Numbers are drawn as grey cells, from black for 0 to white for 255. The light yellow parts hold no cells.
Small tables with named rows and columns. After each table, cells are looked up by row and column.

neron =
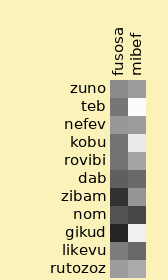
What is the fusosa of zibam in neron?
49
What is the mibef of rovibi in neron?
165
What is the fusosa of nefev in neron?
151
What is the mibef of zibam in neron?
149
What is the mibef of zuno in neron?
155
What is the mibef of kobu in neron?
234
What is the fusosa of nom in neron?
83
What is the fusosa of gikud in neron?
37
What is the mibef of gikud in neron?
240
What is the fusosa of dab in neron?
95
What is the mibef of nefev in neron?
155
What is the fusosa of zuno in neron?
139
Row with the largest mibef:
teb

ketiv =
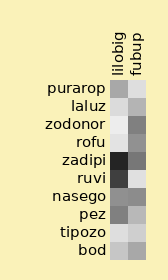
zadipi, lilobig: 36
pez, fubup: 184
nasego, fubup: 140
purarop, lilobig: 168
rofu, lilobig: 227
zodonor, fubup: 128
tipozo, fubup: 207
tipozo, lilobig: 222
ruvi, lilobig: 63
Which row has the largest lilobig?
zodonor

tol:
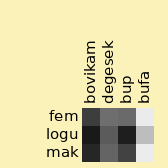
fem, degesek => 110
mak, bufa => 236
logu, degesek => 91
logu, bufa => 189
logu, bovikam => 25
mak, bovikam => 38
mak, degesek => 100
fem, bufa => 235
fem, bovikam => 61
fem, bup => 106
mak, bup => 66
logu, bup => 30
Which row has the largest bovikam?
fem

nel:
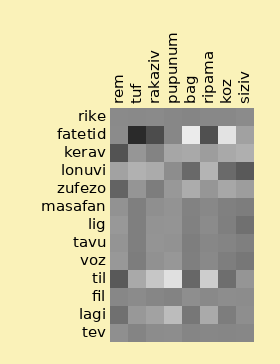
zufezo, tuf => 149
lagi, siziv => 142
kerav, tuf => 150
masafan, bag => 130
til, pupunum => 224
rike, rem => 138
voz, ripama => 137
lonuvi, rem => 162
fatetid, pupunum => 135
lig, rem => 152
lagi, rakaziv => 162
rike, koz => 136
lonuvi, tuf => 177
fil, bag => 142
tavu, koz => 132
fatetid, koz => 227

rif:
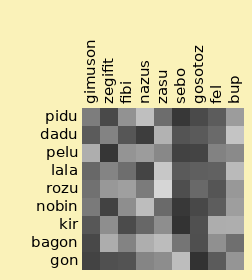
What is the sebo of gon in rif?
189
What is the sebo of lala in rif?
90
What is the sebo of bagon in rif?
117
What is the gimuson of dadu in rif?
91
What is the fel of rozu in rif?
85
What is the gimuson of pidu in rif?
125
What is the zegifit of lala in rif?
132
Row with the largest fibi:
rozu

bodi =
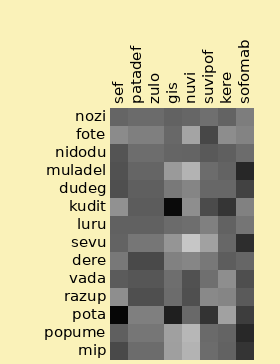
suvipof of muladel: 108
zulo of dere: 73
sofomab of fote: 131
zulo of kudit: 92
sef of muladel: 81
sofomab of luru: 117
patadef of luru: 97
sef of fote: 139
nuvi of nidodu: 100
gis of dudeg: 121
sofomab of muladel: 39
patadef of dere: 73

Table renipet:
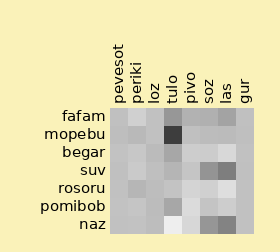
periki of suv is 202
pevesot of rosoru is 193
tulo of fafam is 151
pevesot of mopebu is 190
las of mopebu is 187
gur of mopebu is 191
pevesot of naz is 193
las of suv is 126
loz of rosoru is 189
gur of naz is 193
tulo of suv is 181
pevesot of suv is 192
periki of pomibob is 197
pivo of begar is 205
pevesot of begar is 194
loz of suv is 191
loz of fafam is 193
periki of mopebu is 185
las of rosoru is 222

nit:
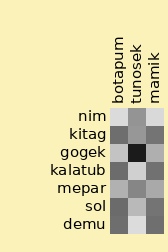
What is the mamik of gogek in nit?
175
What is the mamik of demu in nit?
111
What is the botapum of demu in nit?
110
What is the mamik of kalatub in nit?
113
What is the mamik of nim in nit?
217
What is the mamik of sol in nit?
116
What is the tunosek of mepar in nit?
134
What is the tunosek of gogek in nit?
27
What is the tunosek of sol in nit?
185
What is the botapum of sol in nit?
107

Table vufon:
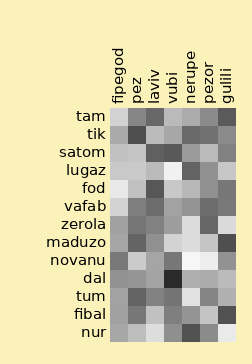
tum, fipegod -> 162
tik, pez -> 79
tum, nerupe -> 226
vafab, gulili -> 120
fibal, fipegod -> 161
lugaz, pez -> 202
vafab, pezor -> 109
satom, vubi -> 89
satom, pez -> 197
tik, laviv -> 187
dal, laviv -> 164
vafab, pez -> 126

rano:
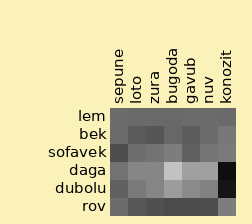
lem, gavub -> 107
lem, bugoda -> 105
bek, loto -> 91
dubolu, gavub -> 139
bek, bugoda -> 103
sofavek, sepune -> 78
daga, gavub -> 160
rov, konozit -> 125
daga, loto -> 134
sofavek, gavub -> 96
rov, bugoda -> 75
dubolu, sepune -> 96
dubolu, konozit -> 21
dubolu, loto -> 122
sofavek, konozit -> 122
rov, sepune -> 108
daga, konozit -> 14
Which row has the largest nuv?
daga

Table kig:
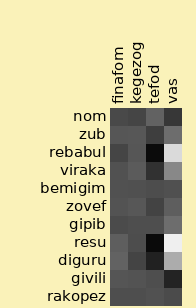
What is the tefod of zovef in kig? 67
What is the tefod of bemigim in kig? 77
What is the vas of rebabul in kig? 218
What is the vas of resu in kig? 239
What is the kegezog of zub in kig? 87
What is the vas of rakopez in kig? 75
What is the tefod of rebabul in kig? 11
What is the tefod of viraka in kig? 49
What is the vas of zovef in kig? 94
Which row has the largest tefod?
nom

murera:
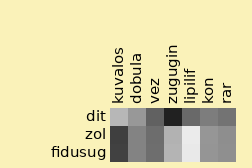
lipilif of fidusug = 233
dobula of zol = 131
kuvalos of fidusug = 65
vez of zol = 109
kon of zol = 150
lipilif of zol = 235
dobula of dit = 152
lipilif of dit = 105
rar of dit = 115
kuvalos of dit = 183
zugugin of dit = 33
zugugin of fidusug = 180
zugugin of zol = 178
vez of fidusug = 110
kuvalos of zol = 63
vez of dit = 97
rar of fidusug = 143

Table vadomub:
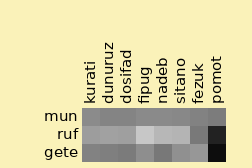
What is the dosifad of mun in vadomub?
132
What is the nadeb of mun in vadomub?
138
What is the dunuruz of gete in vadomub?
127
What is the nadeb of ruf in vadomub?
183
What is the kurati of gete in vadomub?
130
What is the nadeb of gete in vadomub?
120
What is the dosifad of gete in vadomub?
123
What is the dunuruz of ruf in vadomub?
161
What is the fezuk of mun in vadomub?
130
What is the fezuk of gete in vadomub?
151
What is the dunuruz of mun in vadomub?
132
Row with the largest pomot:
mun

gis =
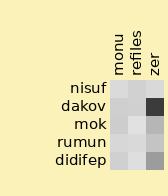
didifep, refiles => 222
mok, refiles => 225
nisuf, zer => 217
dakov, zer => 59
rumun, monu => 215
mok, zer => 182
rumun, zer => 196
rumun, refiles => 217

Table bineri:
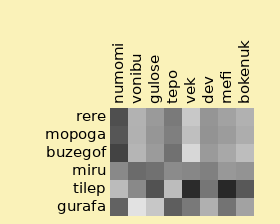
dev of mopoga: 147
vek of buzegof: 215
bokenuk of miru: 147
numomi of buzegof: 67
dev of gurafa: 176
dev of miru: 128
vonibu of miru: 107
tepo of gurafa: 94
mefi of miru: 152
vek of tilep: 43
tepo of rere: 122

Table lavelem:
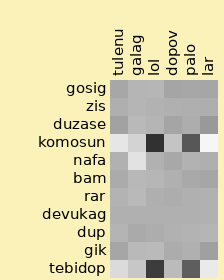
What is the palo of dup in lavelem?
179
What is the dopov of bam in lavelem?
176
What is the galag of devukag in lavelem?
176
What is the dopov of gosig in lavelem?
165
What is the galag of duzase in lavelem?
185
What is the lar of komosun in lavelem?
246

